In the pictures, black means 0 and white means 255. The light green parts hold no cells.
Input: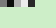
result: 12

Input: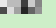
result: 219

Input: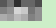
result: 160

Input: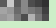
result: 164

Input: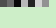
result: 106

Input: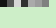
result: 86

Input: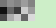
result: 172

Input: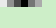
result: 144

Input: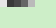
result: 58
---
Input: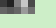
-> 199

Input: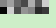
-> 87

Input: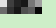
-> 119

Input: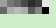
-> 61

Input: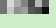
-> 183

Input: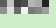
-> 170
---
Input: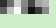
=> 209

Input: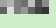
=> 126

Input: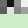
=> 145

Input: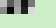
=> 151

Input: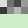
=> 72

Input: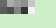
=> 155

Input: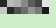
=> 174

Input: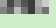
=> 128
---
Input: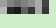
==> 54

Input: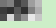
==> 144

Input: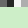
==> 38

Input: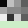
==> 51

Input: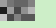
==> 129

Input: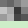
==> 180

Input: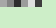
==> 155
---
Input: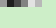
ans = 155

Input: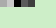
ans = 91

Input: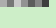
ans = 146

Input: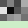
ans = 159

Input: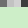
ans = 110

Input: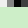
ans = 63

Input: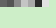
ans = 169

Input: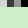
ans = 60
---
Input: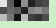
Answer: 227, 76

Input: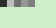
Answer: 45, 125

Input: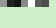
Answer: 150, 77

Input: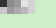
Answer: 50, 211

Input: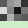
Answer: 91, 91

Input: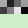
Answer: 171, 7
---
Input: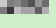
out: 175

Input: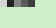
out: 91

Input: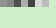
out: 174

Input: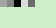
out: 133

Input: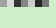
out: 160

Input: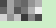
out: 194

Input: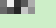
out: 173
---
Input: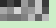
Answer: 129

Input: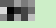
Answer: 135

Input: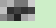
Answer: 135

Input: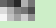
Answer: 245

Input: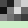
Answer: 141

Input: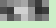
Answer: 167

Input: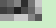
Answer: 161
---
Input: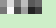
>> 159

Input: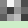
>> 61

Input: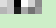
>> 167

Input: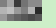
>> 127

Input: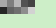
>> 111

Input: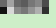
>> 148
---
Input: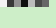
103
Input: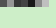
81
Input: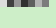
124
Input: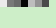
121
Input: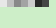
163
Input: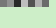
119
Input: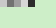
159
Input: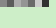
135
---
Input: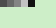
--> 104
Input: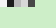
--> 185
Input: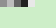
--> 144
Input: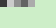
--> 143
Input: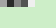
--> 133
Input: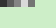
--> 116
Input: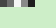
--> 109
